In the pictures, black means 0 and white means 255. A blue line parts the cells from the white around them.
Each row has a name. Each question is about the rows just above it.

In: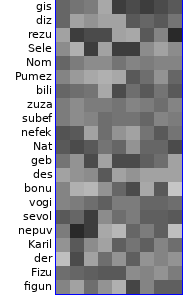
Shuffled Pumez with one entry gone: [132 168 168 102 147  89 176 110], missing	[154]
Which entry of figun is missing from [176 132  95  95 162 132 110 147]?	[69]
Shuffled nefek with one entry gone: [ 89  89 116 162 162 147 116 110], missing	[83]

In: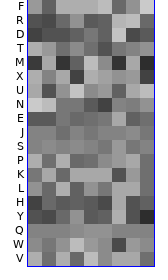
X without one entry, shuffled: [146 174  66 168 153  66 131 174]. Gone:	[161]
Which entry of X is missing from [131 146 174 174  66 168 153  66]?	[161]
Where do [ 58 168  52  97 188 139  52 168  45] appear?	M
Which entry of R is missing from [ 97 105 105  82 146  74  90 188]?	[181]
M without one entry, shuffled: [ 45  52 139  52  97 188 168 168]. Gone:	[58]
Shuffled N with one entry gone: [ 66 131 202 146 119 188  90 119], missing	[125]

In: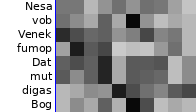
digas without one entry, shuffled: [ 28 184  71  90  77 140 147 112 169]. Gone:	[133]
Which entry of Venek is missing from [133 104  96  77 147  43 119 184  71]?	[127]
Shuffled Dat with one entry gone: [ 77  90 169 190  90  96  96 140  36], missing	[84]
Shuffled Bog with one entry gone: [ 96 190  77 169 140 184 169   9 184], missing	[177]
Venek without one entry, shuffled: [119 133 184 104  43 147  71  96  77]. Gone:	[127]
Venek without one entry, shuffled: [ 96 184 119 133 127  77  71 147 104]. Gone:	[43]
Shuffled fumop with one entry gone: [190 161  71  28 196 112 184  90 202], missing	[153]

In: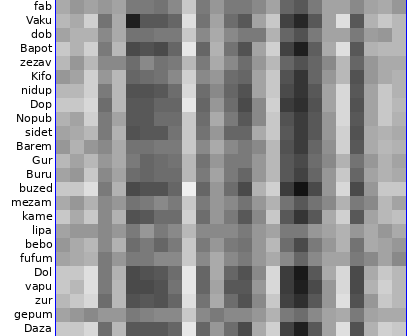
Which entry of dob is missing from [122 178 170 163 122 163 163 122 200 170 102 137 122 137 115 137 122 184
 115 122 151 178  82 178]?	[157]
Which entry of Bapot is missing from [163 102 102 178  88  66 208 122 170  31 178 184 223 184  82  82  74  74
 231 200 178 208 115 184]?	[94]
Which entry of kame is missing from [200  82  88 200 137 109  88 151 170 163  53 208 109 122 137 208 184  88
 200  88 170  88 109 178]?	[192]
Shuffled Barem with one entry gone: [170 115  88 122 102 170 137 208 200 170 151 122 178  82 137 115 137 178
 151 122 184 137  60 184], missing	[144]
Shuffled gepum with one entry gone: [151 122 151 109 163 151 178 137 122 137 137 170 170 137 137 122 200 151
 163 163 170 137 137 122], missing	[130]
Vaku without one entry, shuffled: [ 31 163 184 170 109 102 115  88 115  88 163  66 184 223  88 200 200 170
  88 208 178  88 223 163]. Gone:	[39]

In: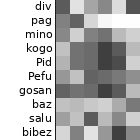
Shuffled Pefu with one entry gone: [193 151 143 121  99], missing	[107]
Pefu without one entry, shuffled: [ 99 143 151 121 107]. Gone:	[193]
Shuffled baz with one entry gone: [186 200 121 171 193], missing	[208]
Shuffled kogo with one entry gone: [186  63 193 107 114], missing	[91]
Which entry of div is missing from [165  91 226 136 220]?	[84]
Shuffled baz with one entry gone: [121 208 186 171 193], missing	[200]
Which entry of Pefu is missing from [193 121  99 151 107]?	[143]

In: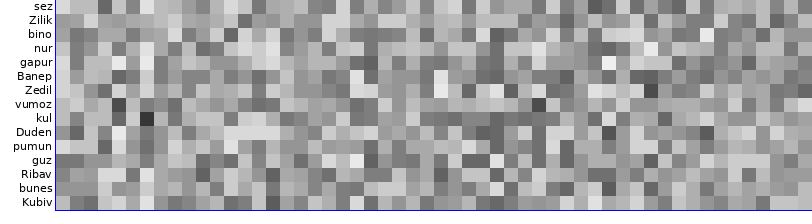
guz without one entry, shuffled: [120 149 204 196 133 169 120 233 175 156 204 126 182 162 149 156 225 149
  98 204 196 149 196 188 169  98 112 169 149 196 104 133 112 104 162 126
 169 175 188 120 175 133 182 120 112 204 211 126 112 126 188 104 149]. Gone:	[217]
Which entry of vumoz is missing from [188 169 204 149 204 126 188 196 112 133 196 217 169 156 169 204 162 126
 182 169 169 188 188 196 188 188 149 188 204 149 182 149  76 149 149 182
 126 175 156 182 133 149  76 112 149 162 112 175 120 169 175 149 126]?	[141]

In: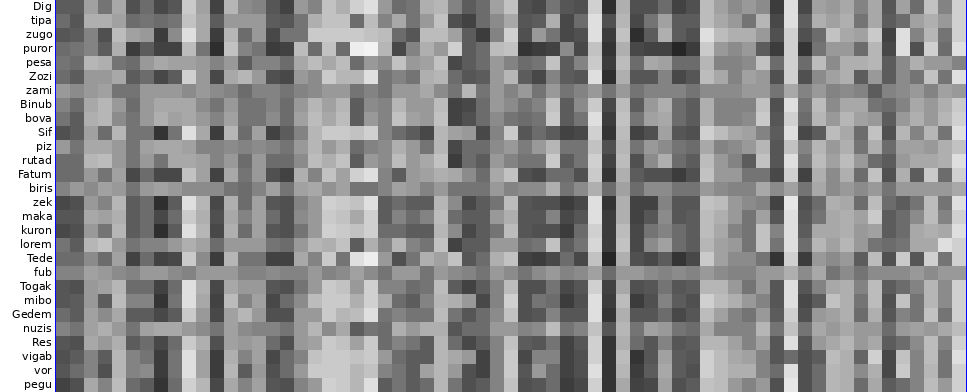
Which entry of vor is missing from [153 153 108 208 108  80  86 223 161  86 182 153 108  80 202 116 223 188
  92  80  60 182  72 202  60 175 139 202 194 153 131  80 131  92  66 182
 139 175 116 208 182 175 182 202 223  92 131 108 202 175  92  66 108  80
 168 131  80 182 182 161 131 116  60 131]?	[52]
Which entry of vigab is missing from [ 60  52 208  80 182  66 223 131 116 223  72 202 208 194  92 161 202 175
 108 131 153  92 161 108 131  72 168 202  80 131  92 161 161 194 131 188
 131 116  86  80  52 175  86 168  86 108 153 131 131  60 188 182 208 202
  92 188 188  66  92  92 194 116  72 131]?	[100]
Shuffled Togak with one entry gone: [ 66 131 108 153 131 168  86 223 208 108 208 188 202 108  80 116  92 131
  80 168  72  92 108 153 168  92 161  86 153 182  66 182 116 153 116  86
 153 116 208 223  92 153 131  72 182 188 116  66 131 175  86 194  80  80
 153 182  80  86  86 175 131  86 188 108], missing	[139]
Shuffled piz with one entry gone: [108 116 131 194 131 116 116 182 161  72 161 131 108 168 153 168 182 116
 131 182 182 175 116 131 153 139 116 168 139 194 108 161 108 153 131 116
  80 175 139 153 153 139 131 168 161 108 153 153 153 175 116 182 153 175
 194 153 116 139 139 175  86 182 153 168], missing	[124]
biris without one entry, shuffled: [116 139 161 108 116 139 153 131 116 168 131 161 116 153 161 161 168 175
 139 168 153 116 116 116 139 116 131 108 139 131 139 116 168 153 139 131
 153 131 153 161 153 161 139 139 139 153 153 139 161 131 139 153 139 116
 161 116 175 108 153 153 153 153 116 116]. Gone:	[146]
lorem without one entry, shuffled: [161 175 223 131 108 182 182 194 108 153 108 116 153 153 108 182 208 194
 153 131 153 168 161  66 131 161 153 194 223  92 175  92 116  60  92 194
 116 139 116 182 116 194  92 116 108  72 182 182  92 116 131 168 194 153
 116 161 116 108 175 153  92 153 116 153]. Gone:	[215]

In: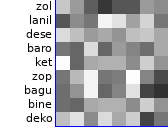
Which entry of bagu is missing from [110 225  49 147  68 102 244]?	[132]
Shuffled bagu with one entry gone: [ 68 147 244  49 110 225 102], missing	[132]
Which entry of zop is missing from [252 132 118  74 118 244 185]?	[125]
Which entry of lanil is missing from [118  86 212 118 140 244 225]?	[161]

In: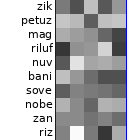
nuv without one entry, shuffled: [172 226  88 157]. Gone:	[165]
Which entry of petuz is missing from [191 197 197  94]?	[185]

